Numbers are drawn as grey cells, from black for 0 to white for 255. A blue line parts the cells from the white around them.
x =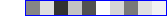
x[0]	134
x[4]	81
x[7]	121
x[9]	242

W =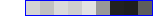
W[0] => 211
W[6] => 33
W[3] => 206

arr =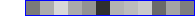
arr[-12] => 122
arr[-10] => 216
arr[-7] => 47
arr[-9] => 171

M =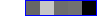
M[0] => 102
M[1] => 198
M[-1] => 2

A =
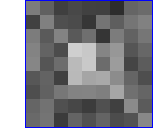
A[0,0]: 124
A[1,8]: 129
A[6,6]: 166
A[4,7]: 69
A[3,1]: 99
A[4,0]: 134
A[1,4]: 54
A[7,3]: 71
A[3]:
[131, 99, 76, 207, 200, 133, 151, 85, 103]
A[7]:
[101, 114, 80, 71, 60, 80, 64, 139, 91]
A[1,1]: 128
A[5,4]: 165
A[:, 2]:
[63, 79, 131, 76, 109, 64, 119, 80, 59]
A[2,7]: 98
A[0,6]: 45
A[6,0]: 78
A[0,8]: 107
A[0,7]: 101
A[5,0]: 87
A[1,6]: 94
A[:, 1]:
[96, 128, 90, 99, 85, 99, 97, 114, 116]
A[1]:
[65, 128, 79, 75, 54, 116, 94, 117, 129]
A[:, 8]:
[107, 129, 118, 103, 92, 78, 101, 91, 136]

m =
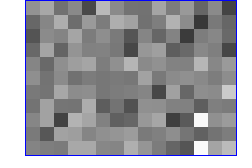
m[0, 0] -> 146
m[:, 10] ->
[124, 178, 131, 94, 130, 139, 161, 129, 63, 142, 101]
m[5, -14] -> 115
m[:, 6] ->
[138, 174, 122, 120, 144, 122, 124, 115, 96, 149, 133]
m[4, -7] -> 138
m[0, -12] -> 137
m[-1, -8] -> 175
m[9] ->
[122, 87, 162, 158, 133, 144, 149, 156, 122, 128, 142, 117, 97, 115, 125]
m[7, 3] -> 116
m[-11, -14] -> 167
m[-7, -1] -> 154
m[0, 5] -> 185
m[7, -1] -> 123
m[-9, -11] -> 124
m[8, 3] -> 179
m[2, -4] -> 59
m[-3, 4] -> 165
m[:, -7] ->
[114, 113, 133, 151, 138, 162, 133, 144, 152, 122, 149]
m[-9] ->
[84, 139, 132, 165, 124, 142, 122, 85, 133, 102, 131, 59, 125, 135, 105]
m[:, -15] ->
[146, 103, 84, 104, 133, 143, 121, 115, 134, 122, 132]
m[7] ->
[115, 162, 117, 116, 173, 93, 115, 81, 144, 143, 129, 129, 94, 127, 123]
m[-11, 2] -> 113
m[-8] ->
[104, 164, 100, 148, 129, 130, 120, 71, 151, 159, 94, 105, 136, 127, 70]
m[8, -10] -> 129
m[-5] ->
[121, 116, 167, 140, 142, 119, 124, 127, 133, 71, 161, 103, 142, 139, 202]
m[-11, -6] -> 164

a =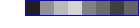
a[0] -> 31
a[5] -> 106
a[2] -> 187

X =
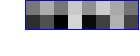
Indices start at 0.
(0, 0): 119
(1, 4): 10
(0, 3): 201
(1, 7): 67

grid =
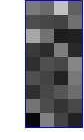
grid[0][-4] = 122
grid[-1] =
[8, 128, 66, 34]
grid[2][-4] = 167
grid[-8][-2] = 66
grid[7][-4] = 116
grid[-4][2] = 35
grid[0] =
[122, 107, 193, 96]
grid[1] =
[77, 71, 66, 112]

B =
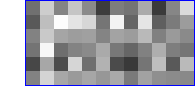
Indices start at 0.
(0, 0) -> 112
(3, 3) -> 131
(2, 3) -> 157
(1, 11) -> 156
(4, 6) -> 75
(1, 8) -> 229
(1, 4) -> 215
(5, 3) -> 154
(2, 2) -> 165
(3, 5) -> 170
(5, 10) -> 139
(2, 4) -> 160
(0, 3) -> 197
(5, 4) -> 166
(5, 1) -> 212
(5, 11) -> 137
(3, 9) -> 174
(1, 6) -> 243
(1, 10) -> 123
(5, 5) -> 151
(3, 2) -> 110
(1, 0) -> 89

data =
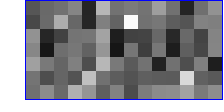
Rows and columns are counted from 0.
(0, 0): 86
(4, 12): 128
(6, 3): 177
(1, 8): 113
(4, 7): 90
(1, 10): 93
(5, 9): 92
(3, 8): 62
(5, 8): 95
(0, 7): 123
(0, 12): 111
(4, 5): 183
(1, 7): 251
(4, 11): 78
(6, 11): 162
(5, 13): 89
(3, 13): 133
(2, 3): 116
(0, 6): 114
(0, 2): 113
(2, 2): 66
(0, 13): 146
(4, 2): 101
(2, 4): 118
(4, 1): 121
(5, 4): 192
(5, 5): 113
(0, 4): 37
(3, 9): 119
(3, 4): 98
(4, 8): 114
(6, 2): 106
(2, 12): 68
